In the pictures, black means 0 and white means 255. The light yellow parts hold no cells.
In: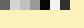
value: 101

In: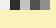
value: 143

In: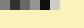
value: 105

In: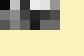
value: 36

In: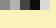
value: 136

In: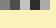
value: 129

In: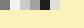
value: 163
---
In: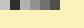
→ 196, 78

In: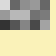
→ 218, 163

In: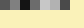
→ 86, 74

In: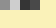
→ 143, 73

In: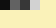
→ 14, 210

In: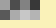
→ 160, 180

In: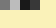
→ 119, 56

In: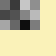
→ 114, 124

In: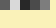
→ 93, 125

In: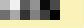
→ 188, 0
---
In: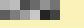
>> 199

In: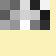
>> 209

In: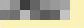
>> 90

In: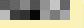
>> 156

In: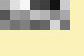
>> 180

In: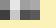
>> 200
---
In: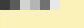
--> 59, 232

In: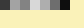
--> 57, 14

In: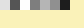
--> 225, 29

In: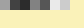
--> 161, 204

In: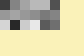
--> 62, 111

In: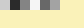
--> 205, 163

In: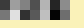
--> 59, 110
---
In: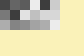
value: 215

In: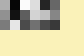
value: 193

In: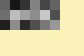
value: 199

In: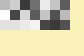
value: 81

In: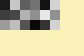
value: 231

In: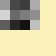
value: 124
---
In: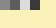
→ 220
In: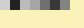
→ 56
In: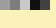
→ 16
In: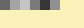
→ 54
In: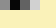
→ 98
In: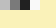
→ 33
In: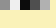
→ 79
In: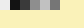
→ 193
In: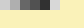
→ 49
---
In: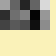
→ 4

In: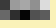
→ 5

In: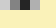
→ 37

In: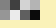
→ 11

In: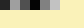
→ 4

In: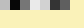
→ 7

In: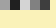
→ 32
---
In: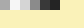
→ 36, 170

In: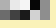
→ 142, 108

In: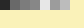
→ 188, 40

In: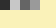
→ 154, 46

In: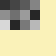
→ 132, 216

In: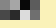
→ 92, 72

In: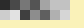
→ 194, 205

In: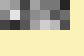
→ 36, 68

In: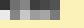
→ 83, 234

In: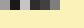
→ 126, 158
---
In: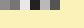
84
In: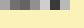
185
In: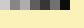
12
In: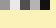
17
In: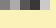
202
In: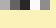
141
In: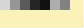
130
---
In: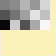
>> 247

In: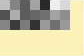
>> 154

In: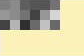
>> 105

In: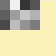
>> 124

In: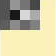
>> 128

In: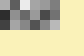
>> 185

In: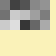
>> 170

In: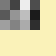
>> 46

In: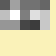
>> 200
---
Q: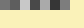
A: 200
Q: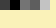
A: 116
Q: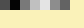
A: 121
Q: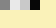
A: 201
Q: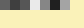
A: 86
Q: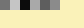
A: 12
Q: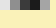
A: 59
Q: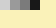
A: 123
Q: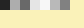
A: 105
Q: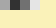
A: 113
